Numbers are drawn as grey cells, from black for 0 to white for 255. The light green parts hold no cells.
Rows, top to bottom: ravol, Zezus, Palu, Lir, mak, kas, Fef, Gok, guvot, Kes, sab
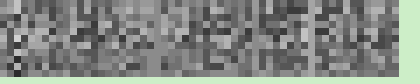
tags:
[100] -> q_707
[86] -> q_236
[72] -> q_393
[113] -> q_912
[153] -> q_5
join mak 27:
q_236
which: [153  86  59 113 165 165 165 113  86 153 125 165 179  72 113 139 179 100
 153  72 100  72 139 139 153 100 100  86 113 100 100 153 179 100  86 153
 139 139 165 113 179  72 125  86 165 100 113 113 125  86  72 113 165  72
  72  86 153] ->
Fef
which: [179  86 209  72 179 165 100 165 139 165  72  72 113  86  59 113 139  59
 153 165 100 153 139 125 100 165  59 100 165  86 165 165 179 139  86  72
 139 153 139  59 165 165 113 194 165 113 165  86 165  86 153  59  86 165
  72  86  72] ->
kas

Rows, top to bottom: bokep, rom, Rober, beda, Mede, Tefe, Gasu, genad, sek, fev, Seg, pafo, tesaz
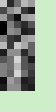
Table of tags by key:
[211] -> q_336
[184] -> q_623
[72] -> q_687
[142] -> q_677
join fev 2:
q_623
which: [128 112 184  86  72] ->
fev

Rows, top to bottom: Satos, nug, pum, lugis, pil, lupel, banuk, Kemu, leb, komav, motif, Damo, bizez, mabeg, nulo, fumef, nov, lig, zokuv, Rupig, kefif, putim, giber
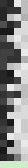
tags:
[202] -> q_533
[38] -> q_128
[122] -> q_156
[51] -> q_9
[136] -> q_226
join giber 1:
q_9
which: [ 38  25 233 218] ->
motif
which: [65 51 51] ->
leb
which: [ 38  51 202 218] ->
fumef
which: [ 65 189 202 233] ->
komav
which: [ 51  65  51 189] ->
mabeg
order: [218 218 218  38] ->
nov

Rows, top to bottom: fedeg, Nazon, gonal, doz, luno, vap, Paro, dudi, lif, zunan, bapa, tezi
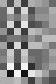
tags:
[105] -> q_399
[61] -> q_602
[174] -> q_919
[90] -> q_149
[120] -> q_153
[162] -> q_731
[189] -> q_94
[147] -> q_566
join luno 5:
q_919
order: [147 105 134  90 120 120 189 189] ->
lif
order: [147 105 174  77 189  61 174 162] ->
fedeg
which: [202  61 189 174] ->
luno
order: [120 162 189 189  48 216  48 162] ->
Paro

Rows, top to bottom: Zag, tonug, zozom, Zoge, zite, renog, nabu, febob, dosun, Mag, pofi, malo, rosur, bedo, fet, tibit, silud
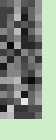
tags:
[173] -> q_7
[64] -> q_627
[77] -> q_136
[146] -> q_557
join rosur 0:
q_627
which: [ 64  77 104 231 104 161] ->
fet
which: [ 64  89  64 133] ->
Zoge
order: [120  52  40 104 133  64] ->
renog
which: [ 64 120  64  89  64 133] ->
Zoge
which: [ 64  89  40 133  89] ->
febob

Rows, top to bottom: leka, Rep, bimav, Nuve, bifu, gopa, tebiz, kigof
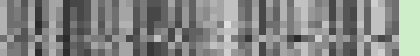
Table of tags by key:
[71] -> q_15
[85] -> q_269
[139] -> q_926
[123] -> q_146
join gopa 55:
q_269
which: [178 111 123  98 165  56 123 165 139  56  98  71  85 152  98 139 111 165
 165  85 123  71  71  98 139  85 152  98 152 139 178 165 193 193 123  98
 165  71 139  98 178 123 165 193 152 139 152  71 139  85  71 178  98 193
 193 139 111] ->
bimav
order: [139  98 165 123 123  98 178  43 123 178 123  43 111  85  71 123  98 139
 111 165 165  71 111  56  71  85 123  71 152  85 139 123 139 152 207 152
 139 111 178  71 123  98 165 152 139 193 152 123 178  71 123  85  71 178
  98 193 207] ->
kigof
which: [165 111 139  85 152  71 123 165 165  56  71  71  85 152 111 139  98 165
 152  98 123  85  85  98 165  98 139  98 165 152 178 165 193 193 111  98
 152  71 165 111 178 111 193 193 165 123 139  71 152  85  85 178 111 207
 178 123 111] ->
leka
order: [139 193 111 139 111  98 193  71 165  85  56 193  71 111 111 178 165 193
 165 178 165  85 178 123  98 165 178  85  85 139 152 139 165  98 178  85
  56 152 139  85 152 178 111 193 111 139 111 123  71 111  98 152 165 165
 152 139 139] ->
tebiz

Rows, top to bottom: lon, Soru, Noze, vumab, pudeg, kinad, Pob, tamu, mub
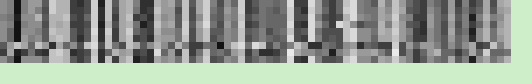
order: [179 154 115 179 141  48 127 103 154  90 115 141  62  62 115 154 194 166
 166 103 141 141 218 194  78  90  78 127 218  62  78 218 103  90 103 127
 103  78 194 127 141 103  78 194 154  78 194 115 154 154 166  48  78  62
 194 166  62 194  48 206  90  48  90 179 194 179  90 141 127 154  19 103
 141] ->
kinad
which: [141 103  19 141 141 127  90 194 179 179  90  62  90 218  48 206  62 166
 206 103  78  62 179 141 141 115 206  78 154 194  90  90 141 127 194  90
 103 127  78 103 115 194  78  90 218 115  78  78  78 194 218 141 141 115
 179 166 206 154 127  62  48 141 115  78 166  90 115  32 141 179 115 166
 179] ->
pudeg

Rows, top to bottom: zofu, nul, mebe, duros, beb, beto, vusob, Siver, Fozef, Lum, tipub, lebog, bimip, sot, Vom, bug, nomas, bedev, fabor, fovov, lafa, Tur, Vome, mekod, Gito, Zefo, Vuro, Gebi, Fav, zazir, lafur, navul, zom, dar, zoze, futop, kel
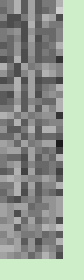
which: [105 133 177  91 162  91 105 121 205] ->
nul
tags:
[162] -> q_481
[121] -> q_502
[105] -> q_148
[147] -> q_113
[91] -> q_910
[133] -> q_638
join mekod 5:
q_148
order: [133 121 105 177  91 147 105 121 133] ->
bedev
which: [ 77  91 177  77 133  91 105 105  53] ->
Fozef

